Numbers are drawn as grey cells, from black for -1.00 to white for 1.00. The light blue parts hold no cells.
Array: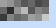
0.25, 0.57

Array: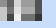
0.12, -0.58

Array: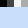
-0.96, 0.35

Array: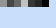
0.17, -0.96

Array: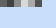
-0.23, -0.36

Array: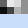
-0.24, 0.14

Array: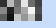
-0.62, -0.49
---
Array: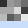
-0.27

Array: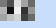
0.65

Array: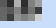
0.01

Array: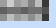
0.12

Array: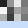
-0.52

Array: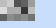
0.00

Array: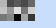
-0.92

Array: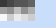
0.84

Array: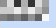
0.14

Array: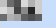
-0.25
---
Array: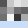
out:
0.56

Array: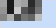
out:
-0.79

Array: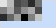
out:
0.44

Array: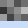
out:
0.12

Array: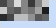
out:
-0.09

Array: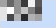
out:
-0.19

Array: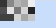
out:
0.07

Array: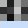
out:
-0.76

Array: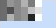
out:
0.17
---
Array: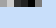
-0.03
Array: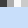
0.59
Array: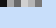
-0.06
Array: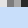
-0.68
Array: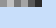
-0.66
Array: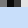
0.78
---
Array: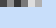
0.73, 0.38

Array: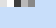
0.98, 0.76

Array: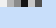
0.88, 0.56

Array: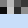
0.57, 0.45

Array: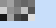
0.74, 0.62

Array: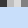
0.71, 0.49

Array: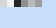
0.89, 0.68

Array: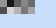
0.68, 0.42

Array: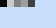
0.57, 0.24

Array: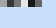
0.80, 0.29
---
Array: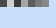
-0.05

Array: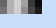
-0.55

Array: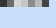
0.45

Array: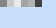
0.39

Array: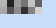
0.53

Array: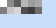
0.22
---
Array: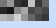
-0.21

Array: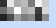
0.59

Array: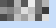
0.40

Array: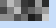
-0.66

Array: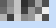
-0.38

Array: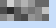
-0.19
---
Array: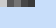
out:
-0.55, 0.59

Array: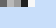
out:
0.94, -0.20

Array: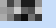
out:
0.12, 0.34

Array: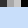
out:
-0.97, -0.62

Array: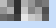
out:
-0.05, -0.16

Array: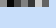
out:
-0.22, 0.13

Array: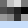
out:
-0.04, 0.19
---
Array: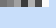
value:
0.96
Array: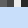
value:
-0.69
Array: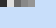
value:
0.17
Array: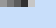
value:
0.55
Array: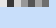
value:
-0.13
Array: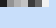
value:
0.89
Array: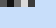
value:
-0.54
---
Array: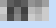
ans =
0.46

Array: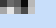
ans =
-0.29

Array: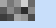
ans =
-0.18

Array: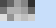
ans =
0.39

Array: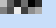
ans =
-0.14

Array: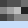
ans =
0.29

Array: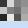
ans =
0.00

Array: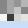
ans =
0.30

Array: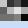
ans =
0.44
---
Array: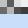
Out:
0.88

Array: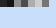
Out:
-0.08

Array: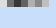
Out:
0.50

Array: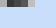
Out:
0.50

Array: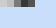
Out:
-0.36

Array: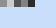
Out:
-0.66
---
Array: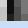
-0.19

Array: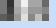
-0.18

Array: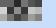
0.02

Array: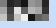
-0.12

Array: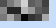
0.31

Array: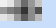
0.44

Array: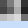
-0.12

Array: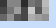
0.14

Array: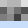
0.20
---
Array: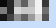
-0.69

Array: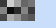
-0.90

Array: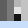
-0.05

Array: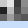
0.46

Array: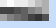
-0.48

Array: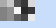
0.13
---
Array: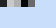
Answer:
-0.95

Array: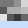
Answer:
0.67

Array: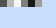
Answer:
-0.01

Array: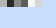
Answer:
-0.28

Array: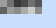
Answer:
-0.43

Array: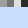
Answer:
-0.67

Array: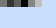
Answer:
-0.96

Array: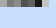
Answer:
-0.37
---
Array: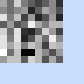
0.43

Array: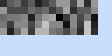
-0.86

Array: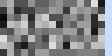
0.62

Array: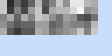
-0.11

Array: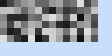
-0.44
